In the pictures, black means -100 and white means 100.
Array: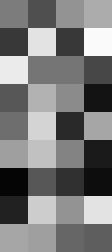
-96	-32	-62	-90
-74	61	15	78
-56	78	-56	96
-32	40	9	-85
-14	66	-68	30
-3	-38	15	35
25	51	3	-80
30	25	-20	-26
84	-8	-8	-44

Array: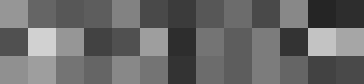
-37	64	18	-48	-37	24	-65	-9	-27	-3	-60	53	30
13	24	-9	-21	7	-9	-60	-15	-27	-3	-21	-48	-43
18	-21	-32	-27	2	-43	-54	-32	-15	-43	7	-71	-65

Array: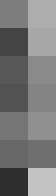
-64	53
-47	31
-36	3
-31	8
-19	-13
-8	13
-2	36

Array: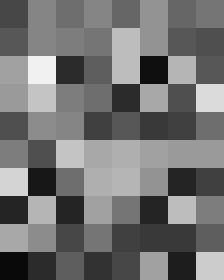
-93	-66	-26	-61	-44	26	-77	60
-72	42	-72	26	-8	-72	48	-2
-44	4	-14	4	-20	15	-20	-8
-38	10	4	-50	-32	-55	-50	-14
-32	4	-2	-8	48	15	-32	-38
-2	-38	54	32	37	26	21	21
21	54	-2	-14	-66	32	-38	72
26	89	-66	-26	48	-88	42	-32
32	10	-44	-8	-50	-55	-55	-26
66	-82	-14	37	42	15	-72	-50

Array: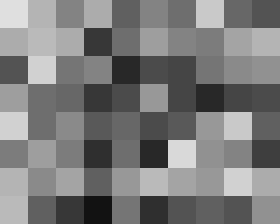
-35	64	-8	3	-69	-41	-46	-8	8	14
-3	24	-3	-63	-14	-69	70	14	3	-51
24	-14	-19	-57	-41	19	-46	-69	-46	-41
35	46	35	-57	-14	24	3	-3	29	41
41	8	29	-25	19	46	29	19	64	35
46	-25	-57	-86	-8	-63	-35	-25	-35	14
64	-14	8	-30	-19	-41	-30	19	58	-25
75	41	3	35	-25	3	-14	58	-19	-35

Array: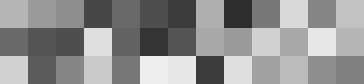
-18	-34	-39	75	-23	-59	-34	32	21	64	32	81	42
42	21	11	-44	-18	-39	-54	37	-65	-6	70	5	52
64	-29	5	58	-6	87	81	-54	75	27	47	11	0

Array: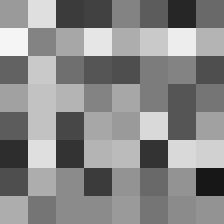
-65	75	-60	41	47	-60	70	64
-39	36	9	-54	15	-18	15	-82
-28	52	-44	31	21	70	-33	26
-23	58	-13	-33	-39	-3	3	-39
21	75	-54	-49	3	-28	-70	-18
26	52	41	3	31	-3	-33	-8
36	-8	9	9	21	-8	9	15
92	3	31	80	36	58	86	41
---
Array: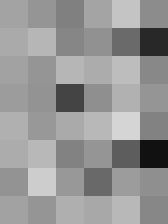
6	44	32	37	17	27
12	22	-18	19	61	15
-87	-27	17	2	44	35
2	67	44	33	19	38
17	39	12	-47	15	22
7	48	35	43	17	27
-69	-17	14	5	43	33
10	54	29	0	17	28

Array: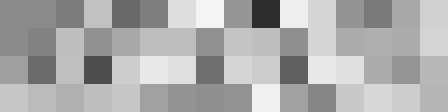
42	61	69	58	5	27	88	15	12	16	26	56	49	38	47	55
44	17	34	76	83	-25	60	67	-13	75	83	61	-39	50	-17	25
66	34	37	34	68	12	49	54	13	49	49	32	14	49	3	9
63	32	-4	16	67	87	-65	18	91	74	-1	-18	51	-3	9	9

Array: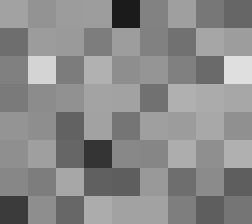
-8	-26	-1	27	27	35	-19	11	-54
-26	9	-14	20	-26	-25	31	-2	6
38	12	36	5	7	-59	-20	25	12
13	32	22	25	-8	27	-23	11	16
31	34	38	-11	27	28	14	10	-4
75	-17	0	17	11	39	-3	66	0
23	30	-11	1	23	-2	21	22	-14
-20	-7	25	2	-79	23	22	15	27

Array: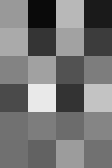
-11	22	-23	-12
4	-15	-2	-11
53	-60	83	-42
-2	-36	26	3
-53	27	-59	33
-80	44	-92	20

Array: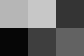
-23	-51	-95
-59	56	43

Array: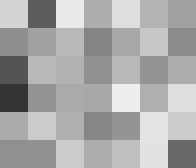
-18	77	50	36	59	14	13
60	79	16	5	38	59	34
74	37	87	32	33	16	-59
36	16	45	13	40	44	-34
10	56	32	4	45	27	12
26	41	74	36	83	-28	66
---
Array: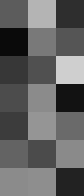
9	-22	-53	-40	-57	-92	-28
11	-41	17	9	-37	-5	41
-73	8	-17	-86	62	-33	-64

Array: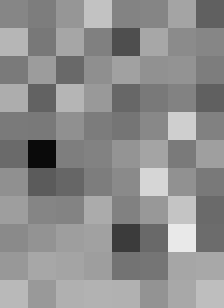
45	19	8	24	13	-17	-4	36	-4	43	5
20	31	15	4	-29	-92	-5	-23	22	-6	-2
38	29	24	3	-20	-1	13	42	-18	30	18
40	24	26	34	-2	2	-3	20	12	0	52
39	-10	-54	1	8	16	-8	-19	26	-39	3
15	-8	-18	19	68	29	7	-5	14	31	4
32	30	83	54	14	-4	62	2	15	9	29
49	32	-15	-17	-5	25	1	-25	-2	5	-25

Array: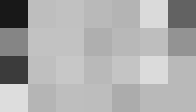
73	-54	4	-81
42	50	52	49
49	56	52	51
48	45	37	45
35	54	44	41
45	72	49	71
45	45	15	-23

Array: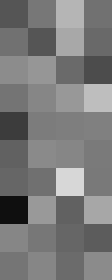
-8	5	-88	-20	-24	-53	-9	10	-11	-33
5	-7	20	-12	8	-3	5	18	-33	-7
-16	-20	-24	69	5	-1	19	-17	32	42
9	-28	31	-5	-4	0	49	-40	-18	-11

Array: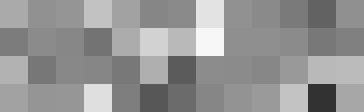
27	40	-3	33
17	-7	9	14
18	7	6	17
75	5	-10	52
-1	-6	35	27
-32	37	65	5
-16	-29	45	8
5	10	94	78
15	9	12	14
21	6	12	8
53	20	9	-4
-61	45	-6	-23
31	47	0	13

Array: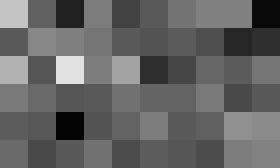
-17	-28	-5	39	-30	53
-43	-32	-18	-33	6	-25
-31	-98	-33	77	-1	-74
-11	-35	-30	-2	-9	-3
-40	-23	-11	27	-30	-48
-28	-2	-21	-64	-36	-30
-33	-30	-22	-45	-29	-10
-40	-25	-5	-20	-39	0
-2	13	-43	-29	-70	0
2	8	-31	-8	-63	-92

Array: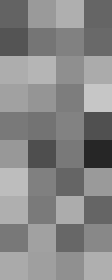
33	-6	37	48	19	-5	26	36	-34	-22
25	26	-4	0	-39	-10	17	42	-8	21
13	-19	35	-21	-5	2	-2	12	1	37
37	7	-21	21	-70	-37	55	34	-18	-21
